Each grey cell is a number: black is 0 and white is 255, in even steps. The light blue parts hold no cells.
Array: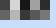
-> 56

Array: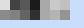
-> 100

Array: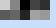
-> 35

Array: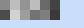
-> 157

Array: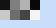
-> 69

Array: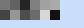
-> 77

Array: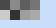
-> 158

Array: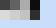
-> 195
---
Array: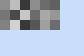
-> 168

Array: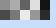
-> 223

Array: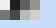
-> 96

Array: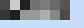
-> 105

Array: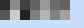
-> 108

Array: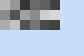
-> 205
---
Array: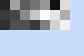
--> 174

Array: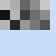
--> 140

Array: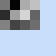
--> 100

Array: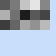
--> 69

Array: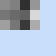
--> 216

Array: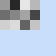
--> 70
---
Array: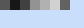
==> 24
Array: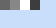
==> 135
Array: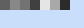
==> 136
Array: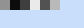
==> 12
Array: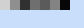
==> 143
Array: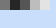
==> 38
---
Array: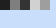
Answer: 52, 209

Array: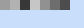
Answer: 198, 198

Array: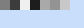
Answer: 29, 239

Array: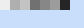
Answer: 113, 238

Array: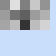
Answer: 96, 223

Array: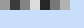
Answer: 220, 220
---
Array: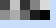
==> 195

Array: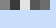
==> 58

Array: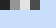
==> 149

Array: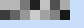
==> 183

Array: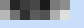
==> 38

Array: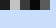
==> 195

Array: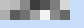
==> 184
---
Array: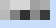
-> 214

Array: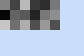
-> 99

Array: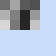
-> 129

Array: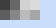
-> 103

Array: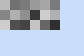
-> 176

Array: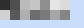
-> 79
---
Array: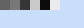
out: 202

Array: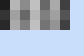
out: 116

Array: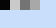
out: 202

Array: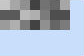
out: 144

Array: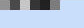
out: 53

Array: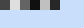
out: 16

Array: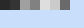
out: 222
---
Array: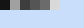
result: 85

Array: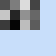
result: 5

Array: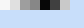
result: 7

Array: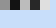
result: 188

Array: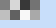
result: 97

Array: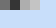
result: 53

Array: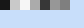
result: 55
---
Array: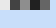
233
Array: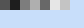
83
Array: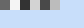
103
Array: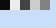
11
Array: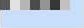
88
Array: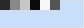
41
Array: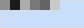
143
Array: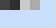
66
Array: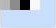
183
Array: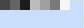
69
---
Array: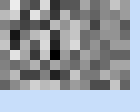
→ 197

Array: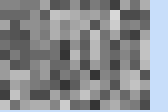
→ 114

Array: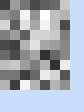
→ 105

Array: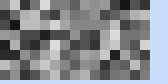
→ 83

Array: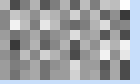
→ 189

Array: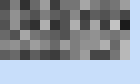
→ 117

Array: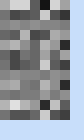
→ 212
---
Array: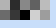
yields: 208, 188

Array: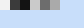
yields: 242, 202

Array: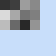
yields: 218, 188

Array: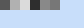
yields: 219, 177

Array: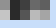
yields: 197, 186

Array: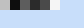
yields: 245, 192
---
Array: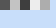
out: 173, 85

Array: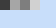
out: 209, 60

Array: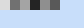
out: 89, 220

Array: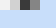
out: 133, 242

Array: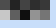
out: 56, 199

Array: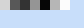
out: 252, 213

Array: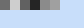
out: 160, 109

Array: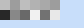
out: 157, 40

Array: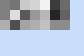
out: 107, 174
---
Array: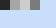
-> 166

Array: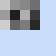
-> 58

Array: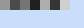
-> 75

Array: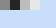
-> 188

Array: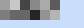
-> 91

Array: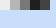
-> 120

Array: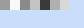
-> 156

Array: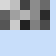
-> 65

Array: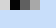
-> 168
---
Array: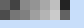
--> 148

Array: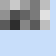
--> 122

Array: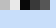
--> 57

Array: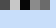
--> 139

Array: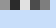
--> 76

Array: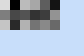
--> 167

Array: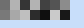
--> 179

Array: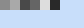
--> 101

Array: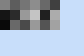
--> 141
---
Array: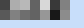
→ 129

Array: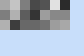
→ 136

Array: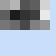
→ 233

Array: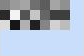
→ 62

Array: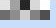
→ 254

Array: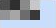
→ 199

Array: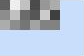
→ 63

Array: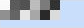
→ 50

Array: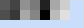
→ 206
